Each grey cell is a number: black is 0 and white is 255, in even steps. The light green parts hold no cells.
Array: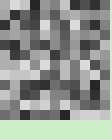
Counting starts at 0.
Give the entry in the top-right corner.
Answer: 110
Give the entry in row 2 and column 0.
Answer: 49
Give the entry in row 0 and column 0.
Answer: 175
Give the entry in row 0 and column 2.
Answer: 197
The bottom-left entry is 110
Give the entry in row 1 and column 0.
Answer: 164
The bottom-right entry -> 197
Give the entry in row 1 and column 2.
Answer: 100
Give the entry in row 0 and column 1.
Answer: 218

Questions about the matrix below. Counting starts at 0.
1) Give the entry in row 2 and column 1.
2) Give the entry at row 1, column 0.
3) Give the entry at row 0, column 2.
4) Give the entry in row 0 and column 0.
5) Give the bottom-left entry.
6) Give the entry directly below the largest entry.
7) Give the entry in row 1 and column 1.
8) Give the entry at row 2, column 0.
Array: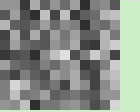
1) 95
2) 86
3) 56
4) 148
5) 148
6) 139
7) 159
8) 181

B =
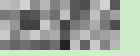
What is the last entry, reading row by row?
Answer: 182
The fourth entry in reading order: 141
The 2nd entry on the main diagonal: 130
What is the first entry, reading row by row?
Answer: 192
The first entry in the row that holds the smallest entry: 121
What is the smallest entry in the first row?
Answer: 78
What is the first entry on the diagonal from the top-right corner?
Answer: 87
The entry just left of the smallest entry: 111
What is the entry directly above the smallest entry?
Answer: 87
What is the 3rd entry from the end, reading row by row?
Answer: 201
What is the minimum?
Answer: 35

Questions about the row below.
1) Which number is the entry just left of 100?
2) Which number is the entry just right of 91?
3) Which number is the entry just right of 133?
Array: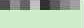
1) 142
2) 133
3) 160

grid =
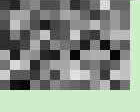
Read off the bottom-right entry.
113
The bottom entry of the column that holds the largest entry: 101
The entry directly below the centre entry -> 154
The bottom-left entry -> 89
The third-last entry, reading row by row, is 185
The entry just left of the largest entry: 174
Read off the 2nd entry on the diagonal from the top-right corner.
154
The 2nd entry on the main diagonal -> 165
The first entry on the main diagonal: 58
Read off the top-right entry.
101
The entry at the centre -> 113
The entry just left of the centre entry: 135
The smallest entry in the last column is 89
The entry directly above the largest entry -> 194
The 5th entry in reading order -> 77
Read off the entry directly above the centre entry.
89
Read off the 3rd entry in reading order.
113

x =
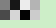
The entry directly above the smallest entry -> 236
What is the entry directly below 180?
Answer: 204
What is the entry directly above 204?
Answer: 180

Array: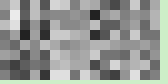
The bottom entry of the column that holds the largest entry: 85
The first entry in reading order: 160
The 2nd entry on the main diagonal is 235
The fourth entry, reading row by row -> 190
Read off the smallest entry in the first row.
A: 73
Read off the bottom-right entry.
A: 128
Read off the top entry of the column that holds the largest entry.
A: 202
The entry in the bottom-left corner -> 128
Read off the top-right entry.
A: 169
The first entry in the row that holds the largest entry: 128
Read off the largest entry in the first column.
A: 190
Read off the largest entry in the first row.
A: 213
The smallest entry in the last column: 105
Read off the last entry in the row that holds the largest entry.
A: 180
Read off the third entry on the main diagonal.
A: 64
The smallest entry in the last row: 54
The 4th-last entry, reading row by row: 148
